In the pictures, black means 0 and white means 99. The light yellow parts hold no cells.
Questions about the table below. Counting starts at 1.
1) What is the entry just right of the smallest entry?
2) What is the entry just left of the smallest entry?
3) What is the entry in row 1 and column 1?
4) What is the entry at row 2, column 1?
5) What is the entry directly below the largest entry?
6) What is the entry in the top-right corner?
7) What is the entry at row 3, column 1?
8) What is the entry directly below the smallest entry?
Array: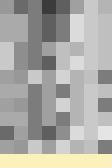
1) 37
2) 48
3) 59
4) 66
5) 48
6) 70
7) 66
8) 37

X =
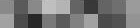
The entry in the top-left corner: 53
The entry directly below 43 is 32
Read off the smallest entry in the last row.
15
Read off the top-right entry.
60
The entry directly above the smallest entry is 53
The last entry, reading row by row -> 57

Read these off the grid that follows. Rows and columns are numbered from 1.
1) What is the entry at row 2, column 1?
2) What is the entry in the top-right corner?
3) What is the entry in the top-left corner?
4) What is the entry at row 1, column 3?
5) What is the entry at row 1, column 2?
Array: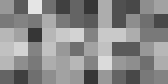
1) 47
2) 63
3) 59
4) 89
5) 35

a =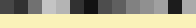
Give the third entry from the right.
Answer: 62
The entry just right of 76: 70
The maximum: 76
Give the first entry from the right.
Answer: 66
